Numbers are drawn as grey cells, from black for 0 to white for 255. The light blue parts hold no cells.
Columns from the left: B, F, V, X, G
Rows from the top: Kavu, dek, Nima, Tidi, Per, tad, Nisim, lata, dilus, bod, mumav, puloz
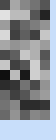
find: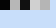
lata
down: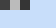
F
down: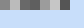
V
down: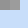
G

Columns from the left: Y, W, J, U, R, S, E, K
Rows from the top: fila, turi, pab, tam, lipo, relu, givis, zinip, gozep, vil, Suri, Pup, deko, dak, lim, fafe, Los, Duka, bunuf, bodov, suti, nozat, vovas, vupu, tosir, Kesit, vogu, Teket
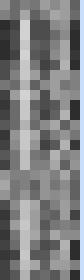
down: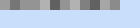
E
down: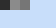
K

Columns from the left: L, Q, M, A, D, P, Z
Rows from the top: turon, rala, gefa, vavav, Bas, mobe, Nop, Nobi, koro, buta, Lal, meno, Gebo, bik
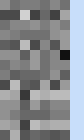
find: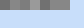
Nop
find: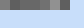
Nobi
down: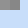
Q
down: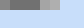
D
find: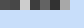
rala
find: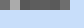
bik

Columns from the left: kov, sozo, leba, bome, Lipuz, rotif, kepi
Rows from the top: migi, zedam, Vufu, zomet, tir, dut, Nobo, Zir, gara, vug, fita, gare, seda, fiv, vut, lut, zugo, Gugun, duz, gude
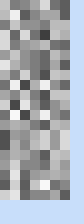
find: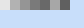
Nobo
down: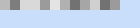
kov
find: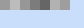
dut
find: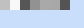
zedam

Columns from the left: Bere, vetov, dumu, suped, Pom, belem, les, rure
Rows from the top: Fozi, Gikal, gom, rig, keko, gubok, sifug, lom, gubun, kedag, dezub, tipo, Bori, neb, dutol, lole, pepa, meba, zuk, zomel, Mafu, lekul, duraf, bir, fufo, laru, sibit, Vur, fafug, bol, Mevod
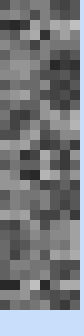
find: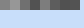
Gikal
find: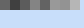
Bori
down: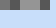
Bere
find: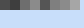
duraf
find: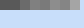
bir
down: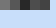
belem

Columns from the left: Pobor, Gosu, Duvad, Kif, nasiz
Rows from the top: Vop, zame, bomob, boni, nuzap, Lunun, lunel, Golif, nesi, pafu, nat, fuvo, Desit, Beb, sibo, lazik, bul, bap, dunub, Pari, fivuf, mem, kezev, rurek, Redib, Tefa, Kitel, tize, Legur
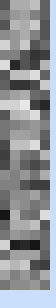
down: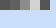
Pobor
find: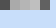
Vop
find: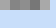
tize
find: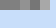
bap
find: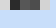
lunel

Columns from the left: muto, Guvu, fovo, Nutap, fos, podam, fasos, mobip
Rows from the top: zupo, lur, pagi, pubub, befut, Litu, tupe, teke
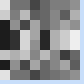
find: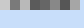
lur
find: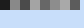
tupe
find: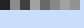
pagi
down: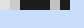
muto
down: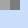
fasos
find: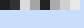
pubub

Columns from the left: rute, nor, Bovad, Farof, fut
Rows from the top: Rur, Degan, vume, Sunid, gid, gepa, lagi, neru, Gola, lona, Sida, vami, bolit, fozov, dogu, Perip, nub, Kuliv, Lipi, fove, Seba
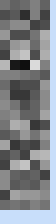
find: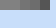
neru
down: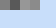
fut
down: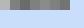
rute
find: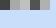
gepa
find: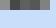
Lipi
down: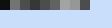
Bovad

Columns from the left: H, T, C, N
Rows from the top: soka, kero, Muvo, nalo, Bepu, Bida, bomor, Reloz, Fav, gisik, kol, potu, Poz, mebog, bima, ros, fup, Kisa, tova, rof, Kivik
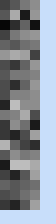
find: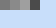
potu
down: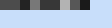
H
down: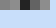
T
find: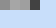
Bida
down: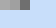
N
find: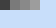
nalo

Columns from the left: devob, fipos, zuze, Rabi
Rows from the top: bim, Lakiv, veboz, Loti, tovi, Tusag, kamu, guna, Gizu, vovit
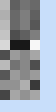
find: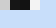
tovi
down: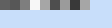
Rabi
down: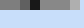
zuze
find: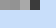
Gizu
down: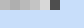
devob
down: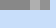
zuze

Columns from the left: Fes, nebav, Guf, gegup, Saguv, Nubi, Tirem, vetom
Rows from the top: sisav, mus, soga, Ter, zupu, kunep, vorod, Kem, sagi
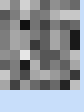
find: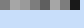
Ter
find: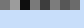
soga
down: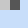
Tirem
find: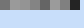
Ter
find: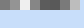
kunep
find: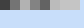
mus

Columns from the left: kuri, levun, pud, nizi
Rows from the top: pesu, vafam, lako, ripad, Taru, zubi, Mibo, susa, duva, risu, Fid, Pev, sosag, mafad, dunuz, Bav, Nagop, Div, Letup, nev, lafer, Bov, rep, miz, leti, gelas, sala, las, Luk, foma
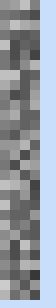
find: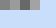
Fid
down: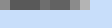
pud
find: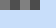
gelas
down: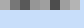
levun
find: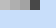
Letup
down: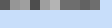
levun
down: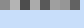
pud

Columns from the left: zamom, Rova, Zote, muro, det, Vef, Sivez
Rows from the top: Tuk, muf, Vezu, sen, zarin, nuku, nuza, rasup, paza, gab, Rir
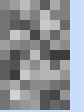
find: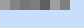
zarin
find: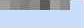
zarin
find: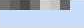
Vezu
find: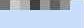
sen
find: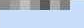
Tuk

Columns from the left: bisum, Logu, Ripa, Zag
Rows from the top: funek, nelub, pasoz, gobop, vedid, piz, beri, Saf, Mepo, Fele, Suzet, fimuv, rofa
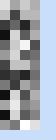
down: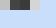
Logu
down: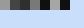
bisum
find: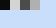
Fele
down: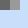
bisum
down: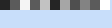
Ripa

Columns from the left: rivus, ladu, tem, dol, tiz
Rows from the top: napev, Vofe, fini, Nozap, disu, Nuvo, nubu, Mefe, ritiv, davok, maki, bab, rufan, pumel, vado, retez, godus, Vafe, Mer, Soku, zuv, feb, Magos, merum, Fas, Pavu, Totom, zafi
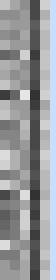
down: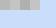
tiz
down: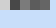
rivus
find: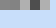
pumel
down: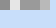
tem
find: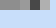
Vofe

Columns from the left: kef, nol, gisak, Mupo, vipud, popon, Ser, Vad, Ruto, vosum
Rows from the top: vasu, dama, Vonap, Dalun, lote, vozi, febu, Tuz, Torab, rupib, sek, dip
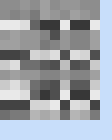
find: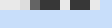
Vonap
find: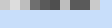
Torab
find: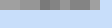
lote
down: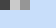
kef
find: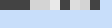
sek

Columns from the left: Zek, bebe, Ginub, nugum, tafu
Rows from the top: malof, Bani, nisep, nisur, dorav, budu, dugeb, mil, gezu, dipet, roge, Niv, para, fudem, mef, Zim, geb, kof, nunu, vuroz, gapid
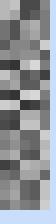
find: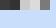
dipet
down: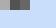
bebe
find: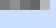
mef
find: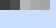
geb
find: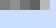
mef

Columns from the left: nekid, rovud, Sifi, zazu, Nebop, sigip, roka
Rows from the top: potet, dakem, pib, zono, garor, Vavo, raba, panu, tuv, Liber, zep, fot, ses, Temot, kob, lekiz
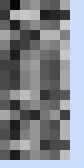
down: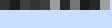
rovud
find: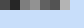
Temot
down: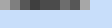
nekid
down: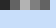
sigip
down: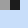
rovud

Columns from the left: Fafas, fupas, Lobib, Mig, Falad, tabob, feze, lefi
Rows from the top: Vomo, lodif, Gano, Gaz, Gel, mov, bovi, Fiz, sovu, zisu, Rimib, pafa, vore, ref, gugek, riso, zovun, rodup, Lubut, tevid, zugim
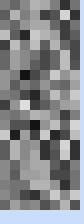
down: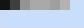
Mig
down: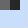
Mig
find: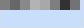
Vomo
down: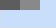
Fafas

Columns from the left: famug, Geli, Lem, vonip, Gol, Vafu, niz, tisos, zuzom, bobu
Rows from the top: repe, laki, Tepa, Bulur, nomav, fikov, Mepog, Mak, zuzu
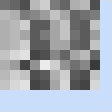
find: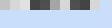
zuzu
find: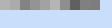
laki
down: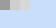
Geli
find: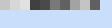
fikov

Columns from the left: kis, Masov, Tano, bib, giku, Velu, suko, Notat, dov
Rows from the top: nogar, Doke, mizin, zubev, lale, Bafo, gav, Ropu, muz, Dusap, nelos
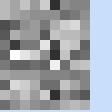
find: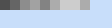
mizin
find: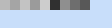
Dusap
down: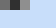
Velu
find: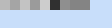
nogar
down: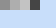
Velu

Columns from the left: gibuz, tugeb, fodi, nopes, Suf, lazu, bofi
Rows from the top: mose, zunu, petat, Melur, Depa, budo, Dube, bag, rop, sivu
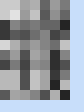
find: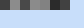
Dube
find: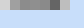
Depa
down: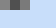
bofi
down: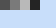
bofi

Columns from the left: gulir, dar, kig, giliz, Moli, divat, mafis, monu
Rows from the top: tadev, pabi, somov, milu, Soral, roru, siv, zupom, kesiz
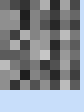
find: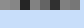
pabi
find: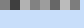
milu
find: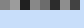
zupom
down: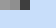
dar

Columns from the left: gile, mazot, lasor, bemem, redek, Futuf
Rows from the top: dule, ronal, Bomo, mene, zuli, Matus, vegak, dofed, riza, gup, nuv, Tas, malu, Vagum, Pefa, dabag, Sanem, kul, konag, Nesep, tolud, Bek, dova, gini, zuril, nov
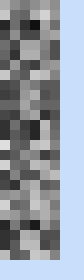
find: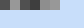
vegak
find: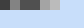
kul
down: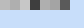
redek
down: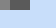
Futuf

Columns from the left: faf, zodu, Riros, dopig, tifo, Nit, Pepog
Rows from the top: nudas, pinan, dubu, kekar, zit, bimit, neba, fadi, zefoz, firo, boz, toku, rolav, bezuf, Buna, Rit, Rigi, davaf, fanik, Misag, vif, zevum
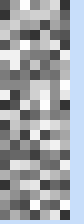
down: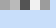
Pepog
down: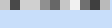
dopig
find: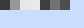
fanik

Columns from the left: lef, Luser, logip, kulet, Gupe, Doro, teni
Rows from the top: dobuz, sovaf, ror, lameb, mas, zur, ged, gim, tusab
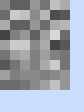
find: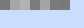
zur
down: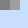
Gupe

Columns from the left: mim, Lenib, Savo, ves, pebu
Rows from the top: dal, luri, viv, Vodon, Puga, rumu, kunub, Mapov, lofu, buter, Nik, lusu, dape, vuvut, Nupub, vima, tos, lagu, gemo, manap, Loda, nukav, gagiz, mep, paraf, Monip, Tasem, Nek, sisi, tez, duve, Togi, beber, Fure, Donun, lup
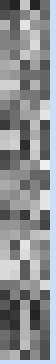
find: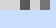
Tasem
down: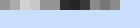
ves

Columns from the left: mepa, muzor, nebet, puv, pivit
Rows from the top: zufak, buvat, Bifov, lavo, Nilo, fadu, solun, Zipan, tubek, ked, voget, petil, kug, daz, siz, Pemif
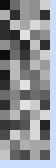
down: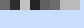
muzor
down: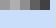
pivit
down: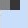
mepa
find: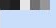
lavo

